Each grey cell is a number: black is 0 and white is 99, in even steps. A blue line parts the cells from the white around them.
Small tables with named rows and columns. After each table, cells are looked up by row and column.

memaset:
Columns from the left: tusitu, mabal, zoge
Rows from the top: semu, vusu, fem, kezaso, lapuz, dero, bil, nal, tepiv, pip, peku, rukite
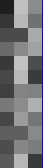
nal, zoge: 68
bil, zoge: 50
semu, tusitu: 12
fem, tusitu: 29
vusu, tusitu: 21
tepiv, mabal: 60
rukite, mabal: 71
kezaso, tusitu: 41
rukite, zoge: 22
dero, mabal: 72
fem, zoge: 66
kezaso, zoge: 63
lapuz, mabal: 75
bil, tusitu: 25
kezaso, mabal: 53
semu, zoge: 54
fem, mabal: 29
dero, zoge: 23

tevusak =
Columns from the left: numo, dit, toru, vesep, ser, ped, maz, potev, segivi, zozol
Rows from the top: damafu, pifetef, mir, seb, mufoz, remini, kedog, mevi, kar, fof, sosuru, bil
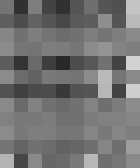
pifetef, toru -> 38
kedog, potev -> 71
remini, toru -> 38
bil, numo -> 70
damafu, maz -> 43
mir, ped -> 44
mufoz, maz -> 34
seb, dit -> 46
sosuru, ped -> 40
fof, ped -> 46

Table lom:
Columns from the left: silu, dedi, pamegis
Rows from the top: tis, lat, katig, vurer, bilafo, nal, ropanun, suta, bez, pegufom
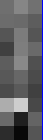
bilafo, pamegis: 31
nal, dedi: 40
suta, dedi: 80
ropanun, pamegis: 25
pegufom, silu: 17
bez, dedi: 12
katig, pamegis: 33
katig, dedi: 48
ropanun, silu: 29
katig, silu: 33
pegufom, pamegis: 33

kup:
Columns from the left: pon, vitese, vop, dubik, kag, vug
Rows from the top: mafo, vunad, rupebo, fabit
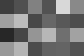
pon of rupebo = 15
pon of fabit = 59
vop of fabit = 29
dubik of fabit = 38
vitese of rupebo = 27
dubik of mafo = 32
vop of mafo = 50
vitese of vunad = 73

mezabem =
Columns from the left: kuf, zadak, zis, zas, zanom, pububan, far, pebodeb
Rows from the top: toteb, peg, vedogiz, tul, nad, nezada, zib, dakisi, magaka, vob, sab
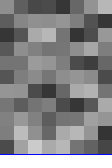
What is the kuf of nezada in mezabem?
33
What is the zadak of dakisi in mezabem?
36
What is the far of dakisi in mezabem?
34
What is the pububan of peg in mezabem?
49
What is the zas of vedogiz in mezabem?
71
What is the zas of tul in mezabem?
45
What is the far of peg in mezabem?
32
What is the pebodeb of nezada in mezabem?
29
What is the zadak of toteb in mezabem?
37
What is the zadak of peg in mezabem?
52
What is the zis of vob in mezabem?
56
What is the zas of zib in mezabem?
21
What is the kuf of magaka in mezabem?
50
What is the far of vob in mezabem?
58
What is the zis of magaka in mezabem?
50
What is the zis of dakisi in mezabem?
45
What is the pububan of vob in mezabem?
71

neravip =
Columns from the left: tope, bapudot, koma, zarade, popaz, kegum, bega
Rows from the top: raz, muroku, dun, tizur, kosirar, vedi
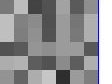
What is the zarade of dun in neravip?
32
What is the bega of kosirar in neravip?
68
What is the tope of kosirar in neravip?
67
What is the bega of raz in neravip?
55
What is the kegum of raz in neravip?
35
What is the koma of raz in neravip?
26
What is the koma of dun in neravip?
56
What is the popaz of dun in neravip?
60
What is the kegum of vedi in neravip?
60
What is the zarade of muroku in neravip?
31
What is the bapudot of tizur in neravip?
35
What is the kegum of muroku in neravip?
46
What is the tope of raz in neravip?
47
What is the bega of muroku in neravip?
68
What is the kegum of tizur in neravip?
60
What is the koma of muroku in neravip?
54
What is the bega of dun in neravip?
68
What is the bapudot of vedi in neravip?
39
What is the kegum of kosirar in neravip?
36

